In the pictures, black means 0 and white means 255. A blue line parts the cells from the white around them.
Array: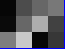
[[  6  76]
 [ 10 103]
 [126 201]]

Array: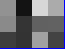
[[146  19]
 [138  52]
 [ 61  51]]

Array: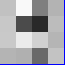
[[193 249]
 [200  75]
 [201 235]]

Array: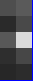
[[ 78  90]
 [ 42  73]
 [ 88 218]]

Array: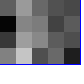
[[ 95 154]
 [  5 133]
 [ 56 158]]

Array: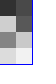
[[ 49  73]
 [207  88]
 [132 201]]

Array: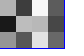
[[179  61]
 [ 25 189]
 [150  87]]

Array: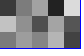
[[ 58 124]
 [194 144]
 [123 157]]

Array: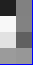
[[ 32 129]
 [248 130]
 [226  96]]
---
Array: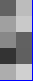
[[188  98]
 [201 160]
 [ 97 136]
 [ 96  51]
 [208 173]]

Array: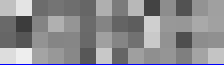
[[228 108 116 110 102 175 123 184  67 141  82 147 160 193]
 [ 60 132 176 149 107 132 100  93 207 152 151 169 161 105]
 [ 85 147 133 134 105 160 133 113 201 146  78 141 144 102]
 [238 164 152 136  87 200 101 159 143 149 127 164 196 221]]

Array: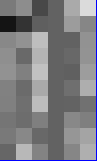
[[141  72  98 170 219 122]
 [ 51  95  98 156 134  20]
 [146 190  98  98 146 136]
 [105 180  98 104 147 143]
 [128 193  98  96 157 146]
 [107 169  98 111 174 129]
 [111 188  98  99 113 128]
 [109 127  98 136 127 117]
 [136 104  98 150 164 121]
 [184 131  98 134 175 102]]

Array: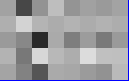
[[ 71 147 190 148 161 154 163 162]
 [211 180 172 179 172 178 173 175]
 [136  41 170 126 156 121 154 154]
 [120 215 184 173 220 192 191 179]
 [130  85 170 167 155 146 186 164]]

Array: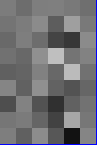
[[109 126 127 121 111 124]
 [124 139  93 159 121 116]
 [126 109  68  55 139 105]
 [104 144 191 116 130 113]
 [100 129 104 187 113  96]
 [ 97 144  98  83 102 133]
 [130  82  48  97 114  78]
 [123 101  66 167 119 118]
 [ 96 140  87  18 133 126]]

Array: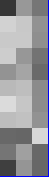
[[152 118  54]
 [200 146 210]
 [201 143 201]
 [151 115 205]
 [165 106 147]
 [190 139 185]
 [198 140 219]
 [193 146 189]
 [102 215 104]
 [160 104 117]
 [149 103  63]]

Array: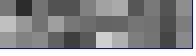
[[ 44 115  82  82 129 162 170  86 121  84 142 119]
 [152 115 159 119 109 100 101 117 114  78 125 192]
 [130 137  97  62  89 207 176 126 116  69 138 153]]
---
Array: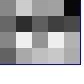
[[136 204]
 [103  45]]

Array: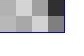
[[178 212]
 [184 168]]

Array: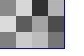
[[138 215]
 [219  92]]

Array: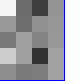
[[245 108]
 [153 110]]

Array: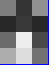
[[126  52]
 [ 40  57]]

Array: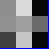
[[142 218]
 [145 159]]
